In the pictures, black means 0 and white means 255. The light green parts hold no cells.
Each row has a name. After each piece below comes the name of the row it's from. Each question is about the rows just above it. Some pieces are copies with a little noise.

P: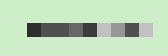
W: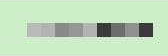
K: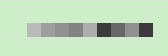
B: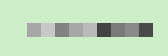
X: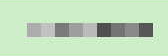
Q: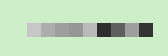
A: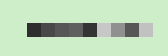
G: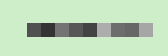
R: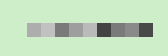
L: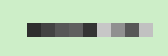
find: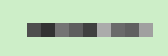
G
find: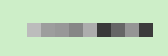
K
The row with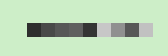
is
A
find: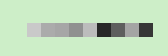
Q
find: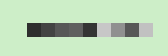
L

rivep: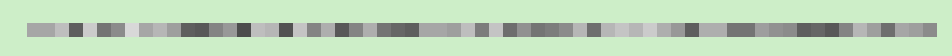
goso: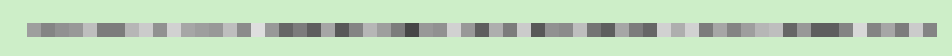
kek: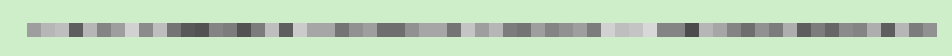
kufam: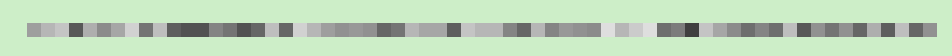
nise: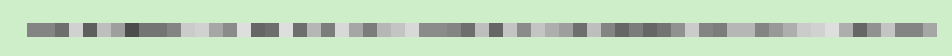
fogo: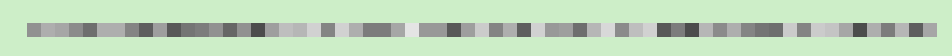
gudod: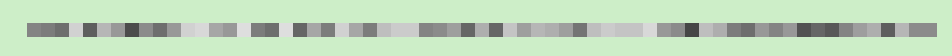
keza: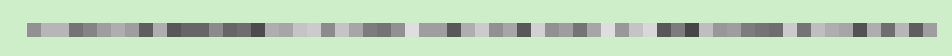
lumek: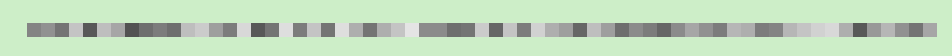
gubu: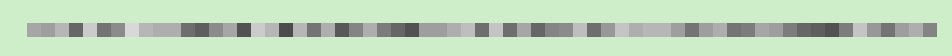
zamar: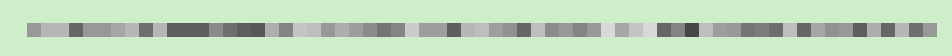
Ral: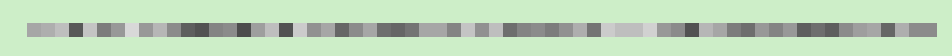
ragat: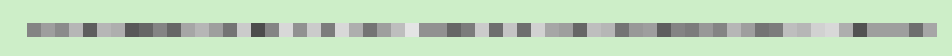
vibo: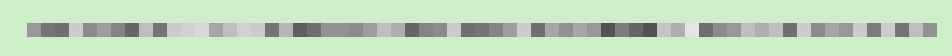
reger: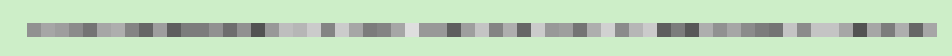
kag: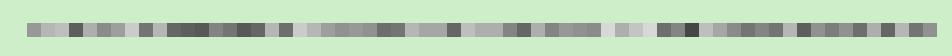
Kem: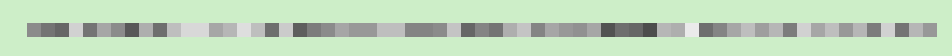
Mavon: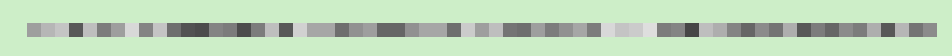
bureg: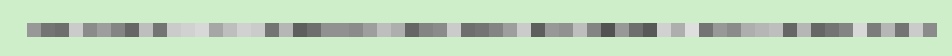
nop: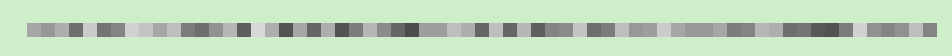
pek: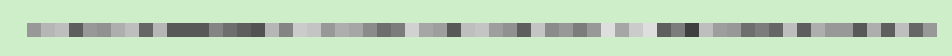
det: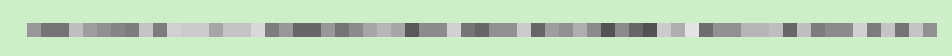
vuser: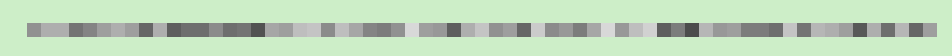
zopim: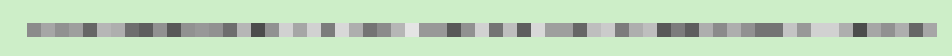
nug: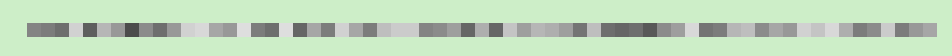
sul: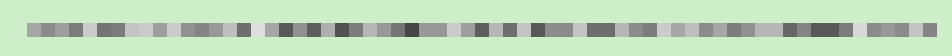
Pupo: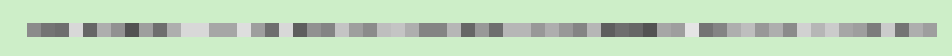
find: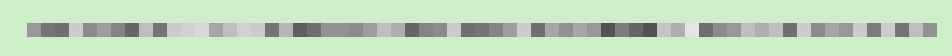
vibo
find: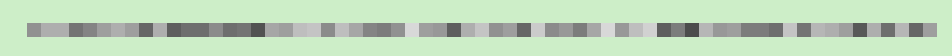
vuser
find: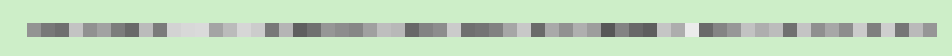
vibo
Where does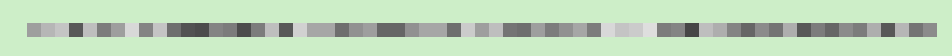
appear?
Mavon
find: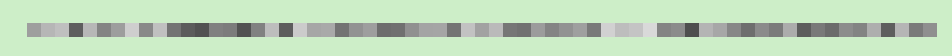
kek
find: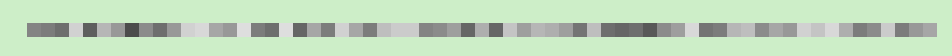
nug

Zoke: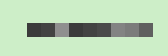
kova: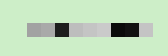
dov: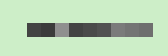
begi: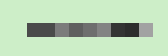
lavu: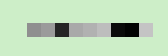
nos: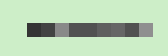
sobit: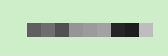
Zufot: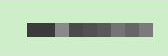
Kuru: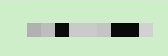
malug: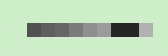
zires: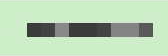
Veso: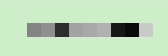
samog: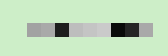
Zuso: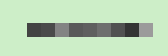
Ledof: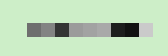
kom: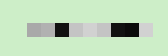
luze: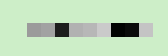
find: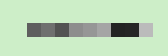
sobit
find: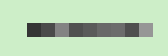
nos
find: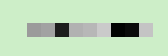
luze

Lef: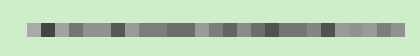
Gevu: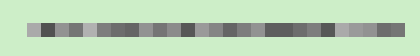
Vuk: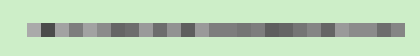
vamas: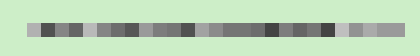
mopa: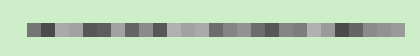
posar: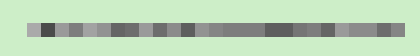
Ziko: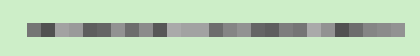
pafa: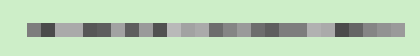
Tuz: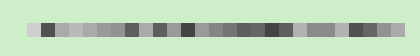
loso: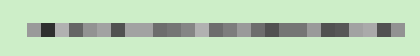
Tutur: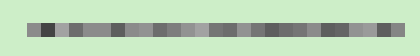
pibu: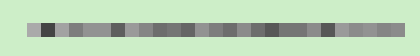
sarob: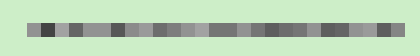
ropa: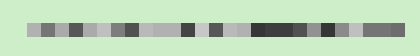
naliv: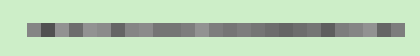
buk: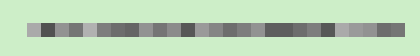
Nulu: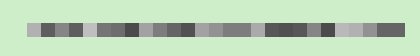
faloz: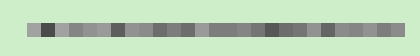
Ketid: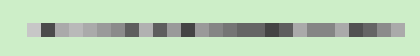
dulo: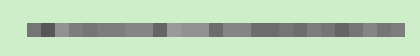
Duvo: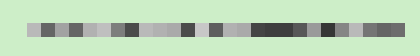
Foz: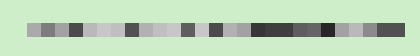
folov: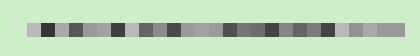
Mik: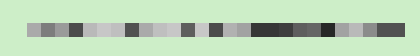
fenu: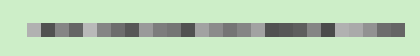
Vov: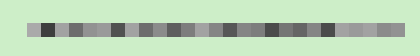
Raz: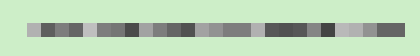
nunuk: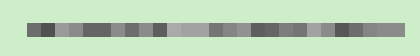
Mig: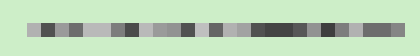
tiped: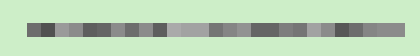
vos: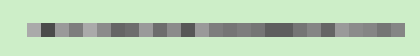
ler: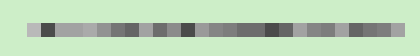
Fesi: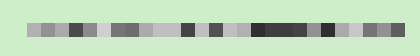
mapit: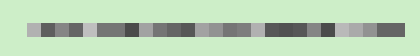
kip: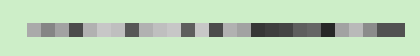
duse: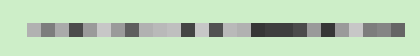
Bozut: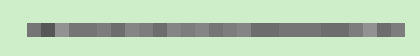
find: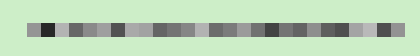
loso
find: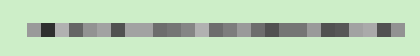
loso
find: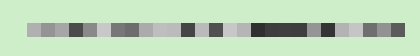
Fesi
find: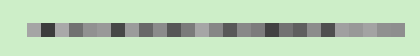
Vov
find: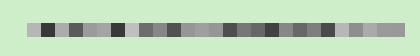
folov
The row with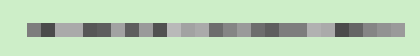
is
pafa

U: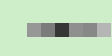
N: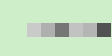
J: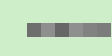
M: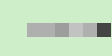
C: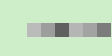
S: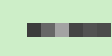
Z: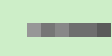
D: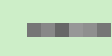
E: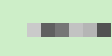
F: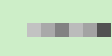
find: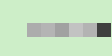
M
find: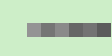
Z

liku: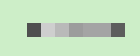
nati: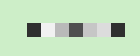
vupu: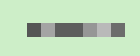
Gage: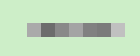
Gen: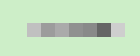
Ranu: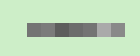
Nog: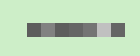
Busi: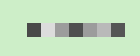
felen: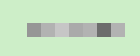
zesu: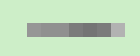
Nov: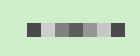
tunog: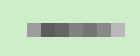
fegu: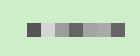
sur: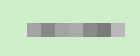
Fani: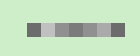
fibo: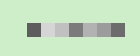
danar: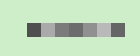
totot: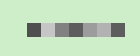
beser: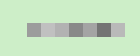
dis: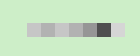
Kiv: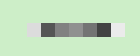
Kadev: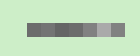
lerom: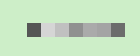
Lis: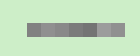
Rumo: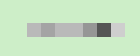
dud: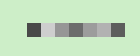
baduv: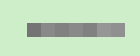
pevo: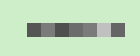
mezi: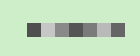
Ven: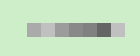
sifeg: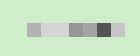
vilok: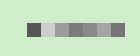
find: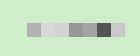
sifeg
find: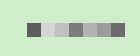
fibo
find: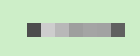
liku
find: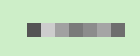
vilok

